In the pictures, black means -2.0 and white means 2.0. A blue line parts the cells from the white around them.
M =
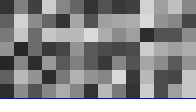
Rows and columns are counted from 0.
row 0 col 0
-1.2
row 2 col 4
0.9
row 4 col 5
0.0
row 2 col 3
1.1
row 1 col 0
-0.5
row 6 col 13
1.1
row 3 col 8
-0.9
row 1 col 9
0.7
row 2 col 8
0.2
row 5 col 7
0.1
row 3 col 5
0.3
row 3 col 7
-0.8
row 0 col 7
-0.7
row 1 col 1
1.3
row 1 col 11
0.3
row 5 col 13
1.1
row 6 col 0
-1.3
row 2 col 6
1.4
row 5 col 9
-1.1
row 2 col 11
-0.7
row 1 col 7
0.5
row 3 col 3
-1.1
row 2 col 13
0.2
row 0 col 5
-0.4
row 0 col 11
0.5
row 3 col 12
0.5
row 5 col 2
0.3
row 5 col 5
0.8
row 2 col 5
0.9

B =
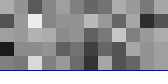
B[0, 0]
0.7
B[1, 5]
0.3
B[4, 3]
0.0
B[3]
[-1.6, 0.2, 0.2, 0.3, -0.5, -0.2, -1.0, -0.4, -0.7, 0.6, 0.3, 0.5]
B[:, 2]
[-0.6, 1.7, 0.8, 0.2, 1.4]
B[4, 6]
-1.2
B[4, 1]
-0.1
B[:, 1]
[0.3, 0.4, 0.4, 0.2, -0.1]
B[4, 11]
0.5
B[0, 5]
0.0
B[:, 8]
[0.7, -0.4, 1.1, -0.7, -0.7]
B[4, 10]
0.3
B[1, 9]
0.6
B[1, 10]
-1.3
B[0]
[0.7, 0.3, -0.6, 0.1, 0.5, 0.0, -0.4, -0.2, 0.7, 0.4, -0.1, 0.6]

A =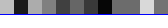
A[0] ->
1.0
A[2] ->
0.7
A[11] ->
-0.2

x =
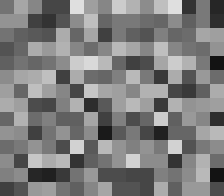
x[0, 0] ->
-0.2
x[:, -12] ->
[-0.9, -0.7, 0.7, 0.8, 0.2, -1.0, 0.1, 0.0, -0.5, 0.3, -0.8, 0.9, -1.1, -0.2]
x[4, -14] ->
-0.4
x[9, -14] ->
-1.0
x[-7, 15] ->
0.5
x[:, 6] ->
[0.5, 1.0, 0.6, -0.3, 1.4, -0.3, 1.1, -1.3, 0.6, 0.2, -0.6, -0.5, 0.4, 0.1]
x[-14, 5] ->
1.5
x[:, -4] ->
[1.5, 0.2, -0.4, 0.1, 1.2, 0.7, -0.9, 0.8, -0.5, -0.4, 1.3, -1.2, -0.2, -0.5]
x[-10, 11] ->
0.6
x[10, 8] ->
0.3
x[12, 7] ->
-0.8
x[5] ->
[0.2, 0.6, 0.7, 1.0, -1.0, 0.7, -0.3, -0.4, 0.0, 0.9, -0.1, -1.1, 0.7, -0.7, 0.4, -0.3]
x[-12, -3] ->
-0.3
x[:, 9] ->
[0.8, -0.1, -0.5, 0.6, -1.0, 0.9, 0.1, 0.9, -0.8, -0.1, 0.0, 1.3, -0.9, -0.7]
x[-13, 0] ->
0.3
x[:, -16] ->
[-0.2, 0.3, -0.2, -0.7, -0.5, 0.2, 0.5, 0.7, -0.4, 0.3, -0.3, 0.2, 0.0, -1.0]
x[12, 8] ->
-0.8
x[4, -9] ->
0.9
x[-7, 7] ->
-0.6
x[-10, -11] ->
1.2
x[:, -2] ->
[-0.1, -0.1, 0.6, -0.3, -0.1, 0.4, -0.5, 0.4, 0.1, 0.6, -0.1, 0.8, 0.9, 0.4]
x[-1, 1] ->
-0.7
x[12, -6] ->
-0.9
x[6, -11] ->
-0.9
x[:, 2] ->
[0.1, -1.0, -0.6, 0.7, -0.4, 0.7, 1.0, -0.8, -0.3, -1.0, 0.3, 1.1, -1.4, 0.4]
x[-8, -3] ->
-1.1
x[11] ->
[0.2, -0.9, 1.1, 0.7, 0.9, -1.2, -0.5, -0.2, 0.3, 1.3, 0.2, 0.2, -1.2, 0.1, 0.8, -0.3]
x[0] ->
[-0.2, 0.6, 0.1, -0.9, -0.9, 1.5, 0.5, 0.1, 1.2, 0.8, 0.2, 1.0, 1.5, -1.2, -0.1, -1.4]
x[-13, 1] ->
0.3
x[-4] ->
[-0.3, -0.1, 0.3, -0.1, -0.8, 1.3, -0.6, 0.9, 0.3, 0.0, 0.3, -0.1, 1.3, -0.7, -0.1, 0.2]

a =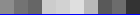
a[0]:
0.2
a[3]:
1.2
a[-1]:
-1.2
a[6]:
0.9

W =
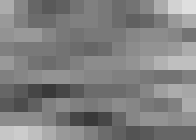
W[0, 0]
0.7
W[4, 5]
0.0
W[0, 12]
1.3
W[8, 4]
-0.4
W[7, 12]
0.0
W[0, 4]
-0.5
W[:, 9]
[-0.2, -0.5, 0.1, 0.2, 0.3, 0.0, -0.2, 0.1, 0.1, -0.7]
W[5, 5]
0.2
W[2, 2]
0.4
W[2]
[0.3, 0.4, 0.4, 0.1, -0.1, -0.2, -0.1, -0.1, -0.1, 0.1, 0.2, 0.2, 0.1, -0.2]
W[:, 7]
[-0.1, -0.1, -0.1, -0.3, 0.2, 0.1, -0.3, 0.0, -0.9, -0.3]
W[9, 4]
0.4
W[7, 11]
-0.2
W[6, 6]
-0.3
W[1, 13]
0.7
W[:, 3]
[-0.6, -0.3, 0.1, -0.1, -0.3, 0.3, -1.1, 0.0, 0.0, 0.7]
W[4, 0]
0.4
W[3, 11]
0.3
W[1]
[0.4, 0.0, -0.3, -0.3, -0.1, 0.0, 0.0, -0.1, -0.3, -0.5, -0.4, -0.1, 0.4, 0.7]
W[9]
[1.1, 1.2, 1.0, 0.7, 0.4, 0.3, 0.0, -0.3, -0.5, -0.7, -0.6, -0.4, -0.4, -0.4]
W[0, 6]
0.0
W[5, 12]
-0.2
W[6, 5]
-0.6
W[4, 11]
0.8

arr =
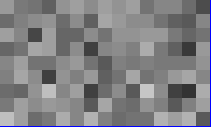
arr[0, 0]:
0.4
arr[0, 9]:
0.5
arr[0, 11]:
0.1
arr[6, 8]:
0.2
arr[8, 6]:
0.8
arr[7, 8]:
-0.2
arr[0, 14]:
-0.8
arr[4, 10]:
0.0
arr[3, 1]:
-0.2
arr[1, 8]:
0.4
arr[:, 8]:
[0.3, 0.4, 0.3, 0.2, 0.0, -0.2, 0.2, -0.2, -0.3]
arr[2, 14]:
-0.2
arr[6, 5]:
0.5
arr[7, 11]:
0.0
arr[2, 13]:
-0.4
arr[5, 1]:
0.6
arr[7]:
[-0.1, 0.5, 0.2, 0.4, 0.3, 0.1, -0.6, 0.6, -0.2, -0.3, 0.3, 0.0, -0.6, 0.0, 0.5]
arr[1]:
[-0.3, 0.0, 0.2, 0.3, -0.3, 0.2, -0.5, 0.6, 0.4, 0.2, 0.2, -0.2, -0.5, -0.6, 0.1]
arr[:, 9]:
[0.5, 0.2, 0.3, 0.0, -0.1, 0.6, -0.6, -0.3, -0.2]
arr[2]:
[0.5, 0.1, -0.9, 0.5, -0.4, -0.4, 0.2, -0.2, 0.3, 0.3, 0.4, 0.4, -0.1, -0.4, -0.2]
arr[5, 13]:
0.6
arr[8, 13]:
0.8
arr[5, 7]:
-0.5
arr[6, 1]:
-0.4
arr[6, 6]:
-1.0
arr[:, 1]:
[-0.1, 0.0, 0.1, -0.2, 0.5, 0.6, -0.4, 0.5, 0.5]
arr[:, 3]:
[-0.5, 0.3, 0.5, 0.5, -0.2, -1.0, 1.0, 0.4, -0.1]
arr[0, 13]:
-0.3
